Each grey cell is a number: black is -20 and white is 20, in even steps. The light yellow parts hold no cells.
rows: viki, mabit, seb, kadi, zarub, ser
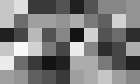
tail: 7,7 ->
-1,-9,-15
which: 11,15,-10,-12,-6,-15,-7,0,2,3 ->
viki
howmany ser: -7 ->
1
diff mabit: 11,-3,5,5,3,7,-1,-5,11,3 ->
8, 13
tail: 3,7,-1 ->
-5,13,3

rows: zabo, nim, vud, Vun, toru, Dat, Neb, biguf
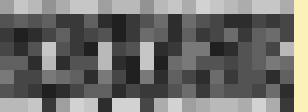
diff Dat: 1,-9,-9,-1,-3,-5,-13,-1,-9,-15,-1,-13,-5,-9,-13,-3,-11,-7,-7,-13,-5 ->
0, -1
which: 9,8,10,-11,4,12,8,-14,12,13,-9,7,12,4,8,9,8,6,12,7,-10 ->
biguf

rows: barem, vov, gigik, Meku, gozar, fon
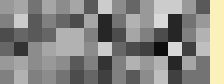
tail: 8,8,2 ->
12,-4,-8,-10,-18,14,-10,10
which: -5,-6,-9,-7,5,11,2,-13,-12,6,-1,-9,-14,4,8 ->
gigik

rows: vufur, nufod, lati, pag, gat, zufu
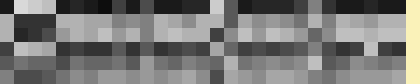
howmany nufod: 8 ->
10
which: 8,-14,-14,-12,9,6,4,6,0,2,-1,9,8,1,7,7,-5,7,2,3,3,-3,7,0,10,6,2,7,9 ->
nufod
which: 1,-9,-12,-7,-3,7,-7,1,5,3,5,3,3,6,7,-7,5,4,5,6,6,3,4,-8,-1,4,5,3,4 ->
zufu
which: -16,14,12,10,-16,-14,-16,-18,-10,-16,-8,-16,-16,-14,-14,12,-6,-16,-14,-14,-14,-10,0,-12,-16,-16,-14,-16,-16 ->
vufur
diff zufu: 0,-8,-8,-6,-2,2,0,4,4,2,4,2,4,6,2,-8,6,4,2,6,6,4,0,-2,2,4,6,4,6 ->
26, 4

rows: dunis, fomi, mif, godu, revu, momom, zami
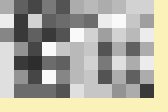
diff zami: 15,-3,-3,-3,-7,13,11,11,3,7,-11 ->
5, 15
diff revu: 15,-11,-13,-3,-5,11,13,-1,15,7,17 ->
5, 9
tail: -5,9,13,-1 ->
15,7,17

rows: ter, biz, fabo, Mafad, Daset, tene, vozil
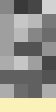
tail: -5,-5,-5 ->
-7
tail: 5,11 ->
9,-1
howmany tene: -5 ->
3
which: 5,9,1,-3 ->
fabo

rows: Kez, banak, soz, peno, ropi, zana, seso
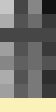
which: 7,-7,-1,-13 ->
zana
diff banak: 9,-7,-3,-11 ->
0, 7
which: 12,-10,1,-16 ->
Kez
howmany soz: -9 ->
4

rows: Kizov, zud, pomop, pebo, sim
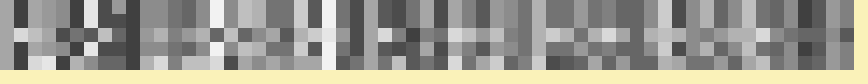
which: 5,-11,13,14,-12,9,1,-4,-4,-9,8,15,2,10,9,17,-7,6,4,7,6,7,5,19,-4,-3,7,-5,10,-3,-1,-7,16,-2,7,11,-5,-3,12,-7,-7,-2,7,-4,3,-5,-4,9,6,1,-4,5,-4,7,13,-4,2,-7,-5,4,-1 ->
sim
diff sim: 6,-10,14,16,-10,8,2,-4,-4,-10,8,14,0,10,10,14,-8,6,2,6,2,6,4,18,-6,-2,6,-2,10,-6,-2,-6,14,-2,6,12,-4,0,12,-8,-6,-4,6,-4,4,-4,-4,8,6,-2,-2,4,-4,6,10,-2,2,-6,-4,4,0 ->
22, 6
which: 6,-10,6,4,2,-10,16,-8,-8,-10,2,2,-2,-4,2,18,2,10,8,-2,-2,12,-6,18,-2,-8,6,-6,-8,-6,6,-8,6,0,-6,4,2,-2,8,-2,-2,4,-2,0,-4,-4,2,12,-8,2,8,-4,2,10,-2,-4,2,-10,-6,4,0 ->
pebo
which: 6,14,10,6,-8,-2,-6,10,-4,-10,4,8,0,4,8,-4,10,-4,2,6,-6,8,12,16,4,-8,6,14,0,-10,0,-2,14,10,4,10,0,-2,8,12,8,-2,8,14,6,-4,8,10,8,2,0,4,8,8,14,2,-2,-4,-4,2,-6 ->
pomop
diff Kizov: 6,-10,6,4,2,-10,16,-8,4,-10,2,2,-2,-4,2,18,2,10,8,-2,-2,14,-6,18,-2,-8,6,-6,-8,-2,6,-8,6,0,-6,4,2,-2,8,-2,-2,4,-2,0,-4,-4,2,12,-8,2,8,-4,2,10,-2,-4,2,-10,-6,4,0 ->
21, 12

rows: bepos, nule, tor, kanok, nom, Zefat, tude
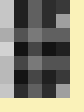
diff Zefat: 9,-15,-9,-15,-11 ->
1, -17
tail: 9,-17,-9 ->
-15,-11
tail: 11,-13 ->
-5,-13,5
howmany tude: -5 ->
1
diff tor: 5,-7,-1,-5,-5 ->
0, 7
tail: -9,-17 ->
-15
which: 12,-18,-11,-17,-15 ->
kanok

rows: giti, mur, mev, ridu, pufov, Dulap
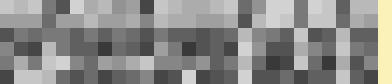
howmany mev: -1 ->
7
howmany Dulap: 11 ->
3

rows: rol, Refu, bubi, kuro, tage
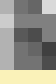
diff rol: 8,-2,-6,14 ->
2, -4
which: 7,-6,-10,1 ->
bubi
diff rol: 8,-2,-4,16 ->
3, 14
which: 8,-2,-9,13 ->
rol
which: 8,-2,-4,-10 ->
kuro
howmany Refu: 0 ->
3

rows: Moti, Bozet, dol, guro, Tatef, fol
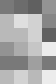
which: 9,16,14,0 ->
Bozet
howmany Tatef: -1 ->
3
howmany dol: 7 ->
0
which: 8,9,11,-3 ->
dol
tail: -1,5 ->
-1
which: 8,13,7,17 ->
fol
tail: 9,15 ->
13,1

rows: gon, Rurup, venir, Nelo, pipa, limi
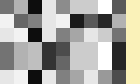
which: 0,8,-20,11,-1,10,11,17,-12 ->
gon
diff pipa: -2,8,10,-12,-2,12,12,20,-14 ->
4, -4
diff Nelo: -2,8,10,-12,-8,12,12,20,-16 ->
8, -14
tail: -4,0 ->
16,18,-16,-6,-14,8

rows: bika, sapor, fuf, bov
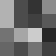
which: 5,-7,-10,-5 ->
sapor
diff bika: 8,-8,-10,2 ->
2, -12
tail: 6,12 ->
-14
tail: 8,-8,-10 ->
-6
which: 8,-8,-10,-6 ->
sapor
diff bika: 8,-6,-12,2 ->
1, -8
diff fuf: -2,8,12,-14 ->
1, 6

